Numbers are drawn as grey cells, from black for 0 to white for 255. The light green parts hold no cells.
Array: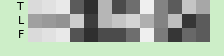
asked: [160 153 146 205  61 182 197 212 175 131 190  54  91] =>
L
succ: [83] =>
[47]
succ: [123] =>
[54]
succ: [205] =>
[61]
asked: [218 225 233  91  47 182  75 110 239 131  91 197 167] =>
T
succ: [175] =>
[131]

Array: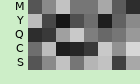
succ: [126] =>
[104]
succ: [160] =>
[201]
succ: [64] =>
[168]

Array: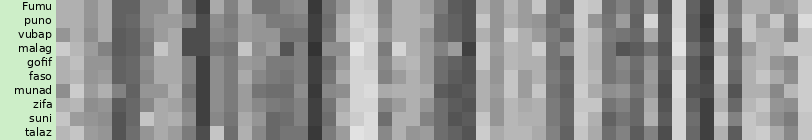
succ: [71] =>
[204]
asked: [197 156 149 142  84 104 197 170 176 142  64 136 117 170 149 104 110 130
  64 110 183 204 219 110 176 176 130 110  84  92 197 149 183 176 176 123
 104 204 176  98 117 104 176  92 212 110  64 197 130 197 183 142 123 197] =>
suni
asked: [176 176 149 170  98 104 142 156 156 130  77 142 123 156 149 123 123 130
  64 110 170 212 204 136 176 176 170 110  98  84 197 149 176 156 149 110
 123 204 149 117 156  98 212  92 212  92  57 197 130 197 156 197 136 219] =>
puno
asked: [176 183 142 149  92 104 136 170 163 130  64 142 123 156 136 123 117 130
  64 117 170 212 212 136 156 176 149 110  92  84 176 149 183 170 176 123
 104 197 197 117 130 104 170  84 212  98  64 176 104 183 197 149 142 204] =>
zifa
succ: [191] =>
[149]
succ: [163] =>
[130]

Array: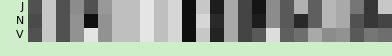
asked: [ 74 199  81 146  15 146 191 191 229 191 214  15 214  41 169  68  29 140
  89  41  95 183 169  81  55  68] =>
N
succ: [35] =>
[169]
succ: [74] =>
[199]
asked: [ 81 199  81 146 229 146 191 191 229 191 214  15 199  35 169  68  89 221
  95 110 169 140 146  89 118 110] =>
V
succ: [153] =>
[191]
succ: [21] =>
[140]

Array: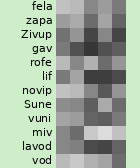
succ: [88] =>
[149]
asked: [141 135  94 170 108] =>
Sune
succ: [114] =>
[149]
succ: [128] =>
[75]
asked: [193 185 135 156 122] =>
fela

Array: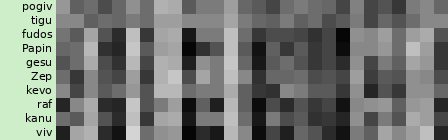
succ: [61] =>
[90]
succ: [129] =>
[69]
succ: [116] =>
[90]

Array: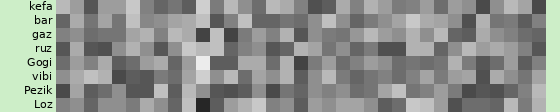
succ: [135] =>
[143]
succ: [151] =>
[185]

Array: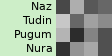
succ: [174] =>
[88]
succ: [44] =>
[132]
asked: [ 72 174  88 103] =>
Naz
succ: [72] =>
[174]
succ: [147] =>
[168]

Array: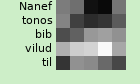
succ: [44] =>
[52]
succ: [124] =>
[111]
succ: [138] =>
[105]
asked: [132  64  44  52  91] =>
tonos

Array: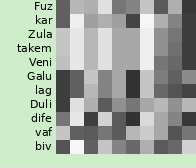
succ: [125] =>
[96]
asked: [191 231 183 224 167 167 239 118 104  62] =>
Veni
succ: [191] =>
[231]
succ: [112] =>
[62]

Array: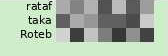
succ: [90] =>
[157]
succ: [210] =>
[61]
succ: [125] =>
[55]
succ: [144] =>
[67]
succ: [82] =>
[186]

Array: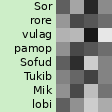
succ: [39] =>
[139]
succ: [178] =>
[184]
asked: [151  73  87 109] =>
rore
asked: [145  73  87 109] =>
pamop
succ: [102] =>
[66]
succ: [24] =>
[231]
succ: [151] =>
[73]

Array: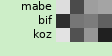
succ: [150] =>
[32]
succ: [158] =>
[164]

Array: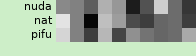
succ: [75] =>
[61]
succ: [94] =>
[176]
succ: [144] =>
[115]
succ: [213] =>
[129]
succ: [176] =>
[151]
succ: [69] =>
[144]

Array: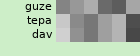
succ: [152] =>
[173]
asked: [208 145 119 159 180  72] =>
dav
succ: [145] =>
[119]
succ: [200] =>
[138]

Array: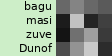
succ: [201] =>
[44]
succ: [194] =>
[36]
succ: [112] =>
[159]
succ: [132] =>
[104]
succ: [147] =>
[201]

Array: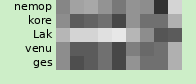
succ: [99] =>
[112]
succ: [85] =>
[91]

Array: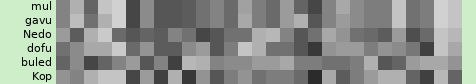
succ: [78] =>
[106]
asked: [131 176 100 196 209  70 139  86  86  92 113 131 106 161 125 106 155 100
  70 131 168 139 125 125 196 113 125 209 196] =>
mul
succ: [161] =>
[125]
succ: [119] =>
[64]
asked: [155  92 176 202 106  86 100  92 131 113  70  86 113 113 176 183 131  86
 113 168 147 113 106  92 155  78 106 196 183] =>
Nedo
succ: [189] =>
[113]

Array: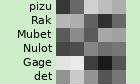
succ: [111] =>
[118]
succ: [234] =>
[63]
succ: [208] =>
[189]
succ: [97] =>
[49]
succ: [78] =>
[133]

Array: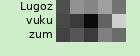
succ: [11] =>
[99]
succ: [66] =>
[86]
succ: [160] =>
[114]
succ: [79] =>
[146]
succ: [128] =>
[107]

